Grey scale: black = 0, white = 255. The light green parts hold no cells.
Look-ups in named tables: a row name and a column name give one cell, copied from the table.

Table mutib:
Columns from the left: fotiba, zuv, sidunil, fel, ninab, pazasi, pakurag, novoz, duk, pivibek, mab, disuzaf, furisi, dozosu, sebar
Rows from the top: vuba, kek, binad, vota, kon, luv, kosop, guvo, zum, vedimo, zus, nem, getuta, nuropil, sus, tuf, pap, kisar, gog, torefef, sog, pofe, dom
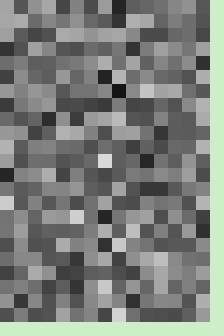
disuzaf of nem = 114
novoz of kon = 173
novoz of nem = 218
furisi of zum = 93
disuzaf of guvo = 102
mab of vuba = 102
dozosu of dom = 95
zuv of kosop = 129
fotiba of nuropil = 118
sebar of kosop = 87
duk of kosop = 20
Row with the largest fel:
getuta

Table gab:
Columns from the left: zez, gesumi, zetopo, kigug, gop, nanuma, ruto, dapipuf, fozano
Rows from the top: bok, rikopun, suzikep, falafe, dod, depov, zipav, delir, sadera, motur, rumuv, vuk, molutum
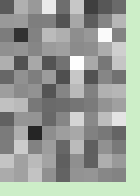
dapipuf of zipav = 177
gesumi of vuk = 161
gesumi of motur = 175
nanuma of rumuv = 187
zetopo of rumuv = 130
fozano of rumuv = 121
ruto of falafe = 142
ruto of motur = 129
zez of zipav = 158
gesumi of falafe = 148
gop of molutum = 99
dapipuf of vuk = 174
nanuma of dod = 254
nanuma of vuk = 143

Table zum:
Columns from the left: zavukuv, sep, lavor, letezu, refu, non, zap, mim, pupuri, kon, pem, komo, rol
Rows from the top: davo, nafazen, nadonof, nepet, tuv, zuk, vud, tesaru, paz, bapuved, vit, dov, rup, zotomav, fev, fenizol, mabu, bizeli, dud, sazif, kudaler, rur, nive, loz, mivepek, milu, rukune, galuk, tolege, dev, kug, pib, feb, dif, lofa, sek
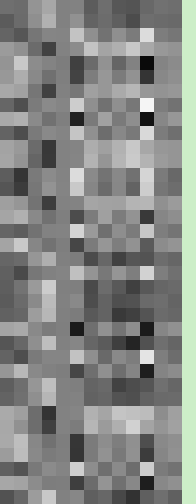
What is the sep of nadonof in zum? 86
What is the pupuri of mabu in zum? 142
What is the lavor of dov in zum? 101
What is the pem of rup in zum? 213
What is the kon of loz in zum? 142
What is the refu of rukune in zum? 126
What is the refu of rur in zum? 129
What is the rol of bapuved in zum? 111
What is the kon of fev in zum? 180
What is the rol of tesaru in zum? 114
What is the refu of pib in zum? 126

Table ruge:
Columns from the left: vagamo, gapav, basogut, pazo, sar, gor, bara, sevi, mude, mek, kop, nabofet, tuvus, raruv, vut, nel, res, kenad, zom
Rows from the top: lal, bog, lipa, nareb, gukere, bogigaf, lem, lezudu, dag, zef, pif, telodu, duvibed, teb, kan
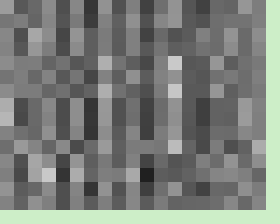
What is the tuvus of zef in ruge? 150
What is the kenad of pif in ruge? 98
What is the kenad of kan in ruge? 104
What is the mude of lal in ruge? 81
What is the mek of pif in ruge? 123
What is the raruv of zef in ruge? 84
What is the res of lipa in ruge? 147
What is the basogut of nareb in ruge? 151
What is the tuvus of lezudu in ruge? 146
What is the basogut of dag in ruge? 105
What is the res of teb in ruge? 102
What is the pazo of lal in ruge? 139
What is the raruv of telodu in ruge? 91
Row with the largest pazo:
duvibed

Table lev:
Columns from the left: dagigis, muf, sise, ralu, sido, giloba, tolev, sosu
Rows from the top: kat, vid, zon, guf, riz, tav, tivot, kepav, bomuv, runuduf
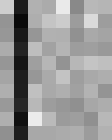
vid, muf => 9
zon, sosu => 164
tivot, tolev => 179
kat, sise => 177
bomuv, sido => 155
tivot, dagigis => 175
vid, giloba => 156
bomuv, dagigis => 175
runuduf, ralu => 168
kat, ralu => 171
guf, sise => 190
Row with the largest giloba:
riz

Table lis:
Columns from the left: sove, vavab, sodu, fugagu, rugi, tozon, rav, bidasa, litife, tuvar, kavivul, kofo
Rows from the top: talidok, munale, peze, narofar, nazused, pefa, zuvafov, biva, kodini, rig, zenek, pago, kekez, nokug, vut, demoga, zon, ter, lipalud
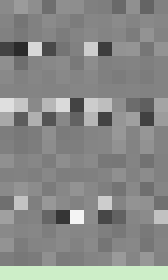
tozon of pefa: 132
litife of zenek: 146
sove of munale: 132
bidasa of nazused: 128
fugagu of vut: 152
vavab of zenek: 121
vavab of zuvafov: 131
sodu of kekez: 127
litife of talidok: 105
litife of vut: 132
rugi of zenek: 126
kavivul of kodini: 65
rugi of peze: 124
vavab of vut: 195
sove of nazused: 143

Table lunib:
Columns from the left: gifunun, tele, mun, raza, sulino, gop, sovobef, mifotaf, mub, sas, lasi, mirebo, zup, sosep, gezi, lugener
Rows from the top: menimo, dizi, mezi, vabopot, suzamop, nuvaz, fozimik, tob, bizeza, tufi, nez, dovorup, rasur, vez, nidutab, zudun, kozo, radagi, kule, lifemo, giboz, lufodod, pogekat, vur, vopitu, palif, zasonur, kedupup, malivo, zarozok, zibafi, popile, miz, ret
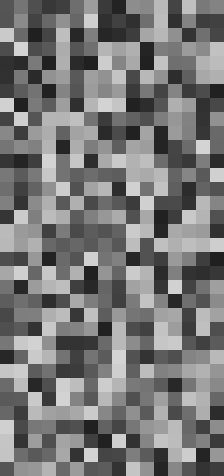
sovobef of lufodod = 125
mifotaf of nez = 148
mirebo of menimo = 185
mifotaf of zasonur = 129
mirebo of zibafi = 157
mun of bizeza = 85
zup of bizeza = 151
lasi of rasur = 170
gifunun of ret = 86
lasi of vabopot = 36
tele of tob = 32
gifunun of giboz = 115
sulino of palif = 115

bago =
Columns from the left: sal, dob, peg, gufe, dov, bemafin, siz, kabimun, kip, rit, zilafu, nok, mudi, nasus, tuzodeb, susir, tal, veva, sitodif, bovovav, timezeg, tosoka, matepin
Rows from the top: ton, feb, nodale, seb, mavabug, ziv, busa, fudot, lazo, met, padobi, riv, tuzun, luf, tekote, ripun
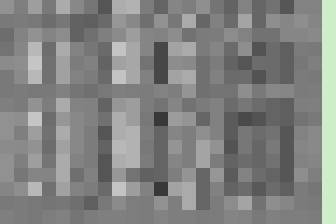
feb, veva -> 164
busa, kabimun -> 120
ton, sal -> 145
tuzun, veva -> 130
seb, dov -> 171
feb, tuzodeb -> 102
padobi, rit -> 178
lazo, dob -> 142
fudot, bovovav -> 100
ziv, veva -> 108
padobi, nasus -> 126
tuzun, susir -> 150
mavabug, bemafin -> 124
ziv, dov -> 161
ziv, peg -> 184
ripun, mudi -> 126
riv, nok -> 100
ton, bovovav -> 114
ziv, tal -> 107
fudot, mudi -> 133

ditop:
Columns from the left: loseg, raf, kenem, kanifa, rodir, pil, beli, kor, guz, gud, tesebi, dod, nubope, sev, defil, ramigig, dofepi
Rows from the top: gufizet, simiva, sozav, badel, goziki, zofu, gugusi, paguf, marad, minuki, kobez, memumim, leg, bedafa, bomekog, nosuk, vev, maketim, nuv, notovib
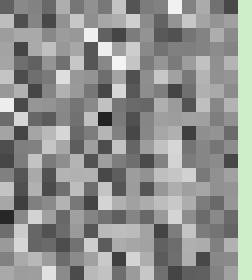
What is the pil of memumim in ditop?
180
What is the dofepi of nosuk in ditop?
106
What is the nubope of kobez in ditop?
214
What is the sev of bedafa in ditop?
159
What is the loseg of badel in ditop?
163
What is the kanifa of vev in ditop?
82
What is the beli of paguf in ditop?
137
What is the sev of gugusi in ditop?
112
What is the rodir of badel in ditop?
152
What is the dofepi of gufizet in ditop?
72
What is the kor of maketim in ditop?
92
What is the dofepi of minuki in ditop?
106
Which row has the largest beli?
sozav

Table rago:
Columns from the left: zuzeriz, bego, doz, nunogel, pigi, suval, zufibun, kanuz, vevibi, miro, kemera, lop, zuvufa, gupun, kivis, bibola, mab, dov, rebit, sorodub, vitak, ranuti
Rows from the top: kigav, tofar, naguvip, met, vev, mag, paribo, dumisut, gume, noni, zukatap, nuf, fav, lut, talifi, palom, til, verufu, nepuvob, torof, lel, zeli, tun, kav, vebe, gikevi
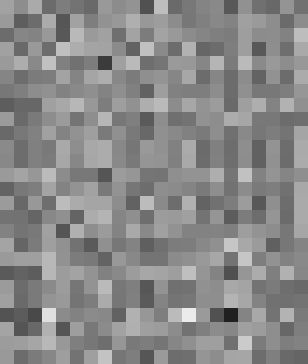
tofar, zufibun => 126
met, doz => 153
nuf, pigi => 167
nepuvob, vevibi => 152
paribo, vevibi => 143
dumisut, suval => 183
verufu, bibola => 144
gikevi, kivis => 149
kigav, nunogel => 107
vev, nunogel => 193

